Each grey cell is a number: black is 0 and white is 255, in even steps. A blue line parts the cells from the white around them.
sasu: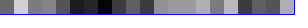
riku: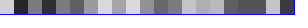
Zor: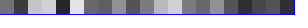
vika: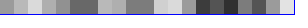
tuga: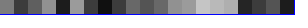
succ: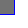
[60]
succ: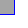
[218]
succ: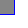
[84]
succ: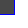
[84]

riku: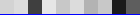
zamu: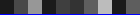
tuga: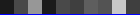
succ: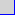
[220]
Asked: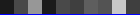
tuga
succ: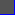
[200]
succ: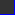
[94]
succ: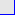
[200]
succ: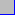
[27]

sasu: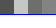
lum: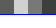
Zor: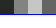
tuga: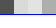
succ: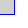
[120]
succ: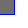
[131]
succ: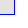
[174]
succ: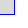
[227]

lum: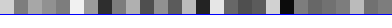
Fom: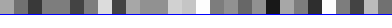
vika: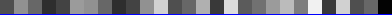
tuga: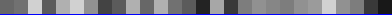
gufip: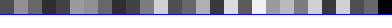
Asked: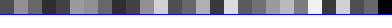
vika
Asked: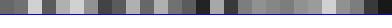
tuga
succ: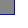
[125]
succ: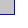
[253]
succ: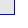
[103]

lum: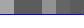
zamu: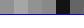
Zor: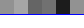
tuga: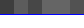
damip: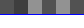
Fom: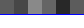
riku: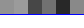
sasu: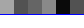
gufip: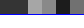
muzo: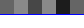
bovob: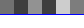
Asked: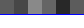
Fom
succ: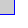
[125]
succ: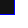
[101]
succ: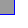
[71]

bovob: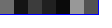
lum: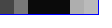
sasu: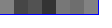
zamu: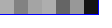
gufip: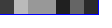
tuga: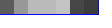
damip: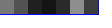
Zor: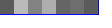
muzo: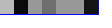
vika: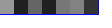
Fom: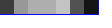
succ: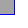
[174]
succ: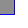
[60]

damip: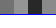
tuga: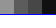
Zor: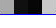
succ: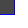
[16]
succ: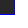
[138]
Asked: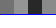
damip
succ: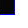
[200]
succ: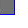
[148]
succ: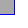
[16]

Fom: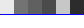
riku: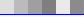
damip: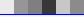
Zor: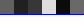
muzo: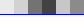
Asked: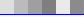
riku
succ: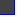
[199]
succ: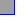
[127]
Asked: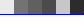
Fom

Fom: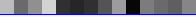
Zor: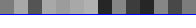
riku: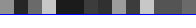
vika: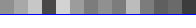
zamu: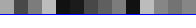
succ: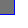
[134]
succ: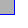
[38]

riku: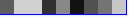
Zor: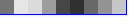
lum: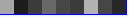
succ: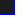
[59]
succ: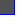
[116]

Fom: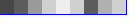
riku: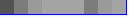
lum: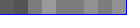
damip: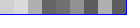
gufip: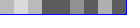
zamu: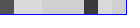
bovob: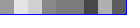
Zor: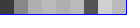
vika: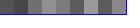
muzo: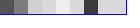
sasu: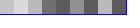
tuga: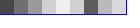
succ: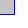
[218]
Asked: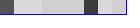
zamu
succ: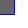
[112]
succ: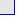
[208]

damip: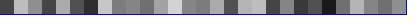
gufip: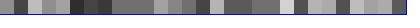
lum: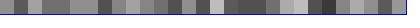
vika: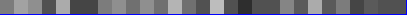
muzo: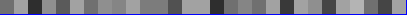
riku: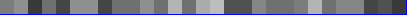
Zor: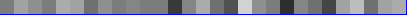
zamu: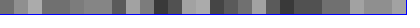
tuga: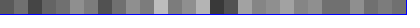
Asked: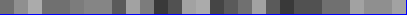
zamu
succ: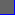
[112]
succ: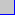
[124]
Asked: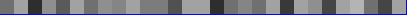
muzo

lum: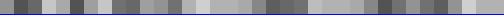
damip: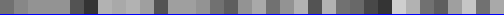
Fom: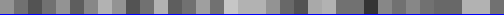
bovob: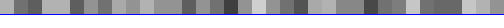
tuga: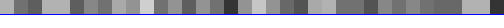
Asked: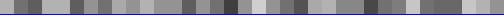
bovob
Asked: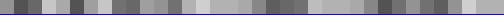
lum
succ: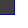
[147]
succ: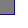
[198]
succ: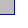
[178]

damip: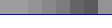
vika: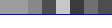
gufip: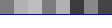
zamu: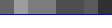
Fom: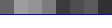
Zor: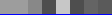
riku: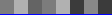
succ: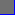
[78]
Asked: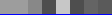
Zor

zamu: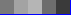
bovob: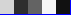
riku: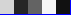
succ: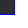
[99]
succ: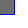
[58]

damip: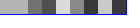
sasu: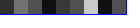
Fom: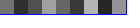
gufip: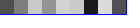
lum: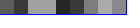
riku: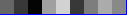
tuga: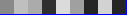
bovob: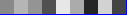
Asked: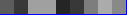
lum
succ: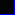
[160]
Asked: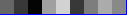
riku
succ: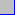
[171]
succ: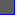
[56]

